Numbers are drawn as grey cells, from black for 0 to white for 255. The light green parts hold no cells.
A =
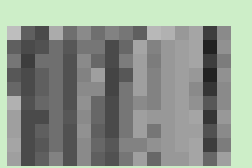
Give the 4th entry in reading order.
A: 171
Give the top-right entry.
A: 138
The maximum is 190
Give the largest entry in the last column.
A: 159
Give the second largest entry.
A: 184
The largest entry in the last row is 165
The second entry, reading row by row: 95
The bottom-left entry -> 159
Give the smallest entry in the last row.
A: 74
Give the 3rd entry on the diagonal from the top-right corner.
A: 165
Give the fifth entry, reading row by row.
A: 111
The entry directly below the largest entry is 95

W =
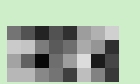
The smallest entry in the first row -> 35
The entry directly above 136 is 8
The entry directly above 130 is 27
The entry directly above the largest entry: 170
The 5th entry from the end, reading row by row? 116
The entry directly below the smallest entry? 136
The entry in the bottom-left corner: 183
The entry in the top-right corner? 208
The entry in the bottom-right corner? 56
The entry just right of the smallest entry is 110

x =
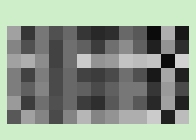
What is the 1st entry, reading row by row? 161
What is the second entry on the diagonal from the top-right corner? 147
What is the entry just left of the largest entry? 11
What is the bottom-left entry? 88
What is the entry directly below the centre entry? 74
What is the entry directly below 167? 154
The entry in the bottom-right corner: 188
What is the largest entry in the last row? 203
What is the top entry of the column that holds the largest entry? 24
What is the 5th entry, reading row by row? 104
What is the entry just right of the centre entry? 74
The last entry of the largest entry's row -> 210
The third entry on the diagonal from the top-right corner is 195
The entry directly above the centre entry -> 147
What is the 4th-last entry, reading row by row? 174
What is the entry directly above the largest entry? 46
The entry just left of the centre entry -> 66

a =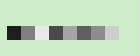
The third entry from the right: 95
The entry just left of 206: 141
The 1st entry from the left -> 30

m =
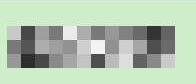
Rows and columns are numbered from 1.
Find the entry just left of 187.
78
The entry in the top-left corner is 201
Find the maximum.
243
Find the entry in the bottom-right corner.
201
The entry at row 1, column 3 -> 159
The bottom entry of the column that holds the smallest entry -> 45
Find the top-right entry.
99
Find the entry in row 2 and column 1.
121
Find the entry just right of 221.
99
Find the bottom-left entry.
152
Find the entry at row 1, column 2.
72

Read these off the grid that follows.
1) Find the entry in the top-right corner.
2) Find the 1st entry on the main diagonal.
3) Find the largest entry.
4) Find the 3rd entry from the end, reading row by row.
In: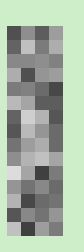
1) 157
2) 80
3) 220
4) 64

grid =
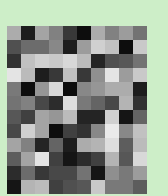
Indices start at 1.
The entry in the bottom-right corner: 93
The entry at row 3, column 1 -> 50
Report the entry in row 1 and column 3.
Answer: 164
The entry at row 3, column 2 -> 193
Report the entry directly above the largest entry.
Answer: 208
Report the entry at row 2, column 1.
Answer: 80
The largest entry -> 234
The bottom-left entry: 21
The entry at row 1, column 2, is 29
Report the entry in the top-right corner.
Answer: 115
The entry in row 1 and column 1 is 172
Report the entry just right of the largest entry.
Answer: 136
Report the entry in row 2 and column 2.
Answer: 108
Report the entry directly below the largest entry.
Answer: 222
